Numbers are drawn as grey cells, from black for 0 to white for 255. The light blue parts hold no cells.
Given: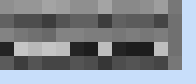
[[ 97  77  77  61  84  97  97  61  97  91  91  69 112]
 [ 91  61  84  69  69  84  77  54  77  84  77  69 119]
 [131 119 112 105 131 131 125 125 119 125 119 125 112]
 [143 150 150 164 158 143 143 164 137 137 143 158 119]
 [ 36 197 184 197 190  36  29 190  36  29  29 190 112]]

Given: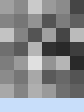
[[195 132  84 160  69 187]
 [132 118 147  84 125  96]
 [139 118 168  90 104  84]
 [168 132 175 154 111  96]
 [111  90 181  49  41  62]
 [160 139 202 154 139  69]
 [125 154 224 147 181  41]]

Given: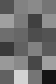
[[160 123  64 146]
 [153 138  71 160]
 [110 103  77  83]
 [ 97 211 117  20]
 [ 57  97 130  90]
 [ 83 130 138 117]]

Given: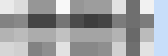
[[130 136  68  68 117  75  61  68 124 111 124]
 [214 208 130 143 226 136 136 143 208 111 226]
 [234 220 150 150 248 150 157 157 226 111 241]
 [179 187 172 172 193 164 164 164 179 105 187]]

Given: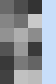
[[106  77  51]
 [ 84 153  57]
 [ 57 121 100]
 [146 174 140]
 [ 65 193 187]
 [133 113 201]]

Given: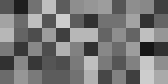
[[ 49 136  55  85  77 122 191 122  85 129 199 142]
 [183 100  77 157  63 183 183 100 142 100 191 150]
 [ 85  30 114 191  92 142 150 157  85 142 136  63]
 [107 150 122  92  92 114 177  71 129  63 205 170]
 [122  55 136  77 177 129  49 136 107 157  22  49]
 [163 107 191  85 205  92  49 114 114 163  49 100]]

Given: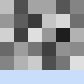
[[151  93  58 197 216 111]
 [105 157 118  64 145 139]
 [191  79 164 164  86 132]
 [132 178 203  79 118 223]
 [209  64 223 151  30 178]]

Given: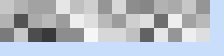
[[122 199  77  57 141 141 246 215 215 192  98 230 149 238 222]
 [199 178 162 162 230 192 207 149 215 141 134 178 170 199 149]
 [178  83 170 185 156 238 222 185 156 207 222 110 238 162 185]]

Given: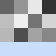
[[190 238 115 212]
 [183  78 163 135]
 [101 149 232  51]]
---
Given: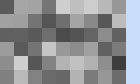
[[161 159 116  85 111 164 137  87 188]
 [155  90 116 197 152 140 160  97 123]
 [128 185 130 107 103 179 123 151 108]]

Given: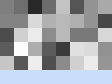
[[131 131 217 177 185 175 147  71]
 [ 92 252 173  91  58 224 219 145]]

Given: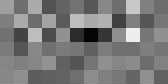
[[127 170 109 163  91 189 169 177  65 128  86 119]
 [123  85 136 112 123 118  96 124 111 112 126 117]
 [135 142  93  96  99 111 141 128 120 101 144  97]]

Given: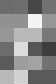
[[145 145 243 150]
 [108 220  85  61]
 [185 209  90  90]]

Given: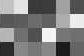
[[ 88  92 108  97 173 236]
 [ 43 135 120 135  27 100]]

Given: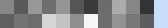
[[ 95 115 108 214 194 143 246 109 147 120  93]]

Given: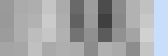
[[153 173 178 203 174  97 154  63 136 178 200]
 [165 167 192 170 175 172 140 176 170 141 196]]

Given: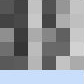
[[ 67  73 200  68 173 191]
 [111  53 188 105 104 210]]

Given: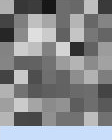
[[ 68 127 192 167 109 181 103 132]
 [131 205 191 130 212  45  99 156]
 [ 67 201  78 111  99 142 178 126]
 [159 203 165 139 146  93 110  89]]
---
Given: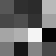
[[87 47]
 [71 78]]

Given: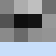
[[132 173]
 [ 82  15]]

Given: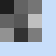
[[30 99]
 [99 87]]

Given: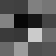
[[ 66  64]
 [131   7]]

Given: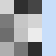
[[213  47]
 [122 198]]

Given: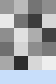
[[152 186]
 [233 115]]
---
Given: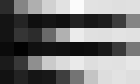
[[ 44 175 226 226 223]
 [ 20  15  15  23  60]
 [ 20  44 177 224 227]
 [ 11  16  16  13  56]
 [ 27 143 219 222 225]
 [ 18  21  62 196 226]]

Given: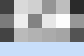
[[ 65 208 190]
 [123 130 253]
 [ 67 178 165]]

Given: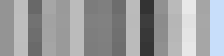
[[148 104 154 124 109  51 186 165]
 [148 114 155 128 114  61 182 167]
 [148 110 154 126 112  56 183 166]
 [148 106 154 125 110  53 185 166]]

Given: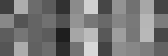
[[ 63 108  49 208 147 167]
 [136 100  82 119 133 182]
 [ 93 100  30 188 158 184]
 [ 85  97  45 216 142 126]]

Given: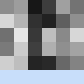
[[141  23 160]
 [215  49  95]
 [112  56 137]
 [122  63 143]
 [207  36 104]]

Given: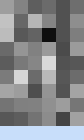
[[158  94  81]
 [194 182  81]
 [188  99  81]
 [106 129  75]
 [ 92 134  82]
 [123 107  87]
 [165  78  83]
 [116 129 157]
 [ 87 115  68]]

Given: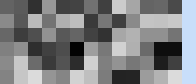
[[ 99  48  64 113 203 100  74]
 [138 187 175  58  63 196 200]
 [103  79  88  66 167 145 116]
 [128  46  77 158 209 106  14]
 [138 107  83 208 147 132  64]
 [131 219 133 191  35 156 219]]
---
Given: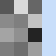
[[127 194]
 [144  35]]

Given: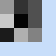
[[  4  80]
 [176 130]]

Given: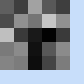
[[144 117]
 [ 58  25]]

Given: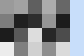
[[ 32  45]
 [ 89 221]]

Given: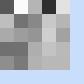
[[115 136]
 [157 149]]

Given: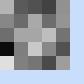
[[107 169]
 [166 166]]

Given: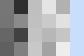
[[139 192]
 [ 65 195]]

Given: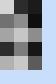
[[141  15]
 [198 141]]
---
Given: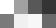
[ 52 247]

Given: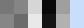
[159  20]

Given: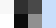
[73 12]

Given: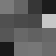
[ 28  71 104  25]

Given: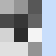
[ 87  55 211]

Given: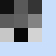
[ 52  98 199]

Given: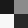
[139 247]
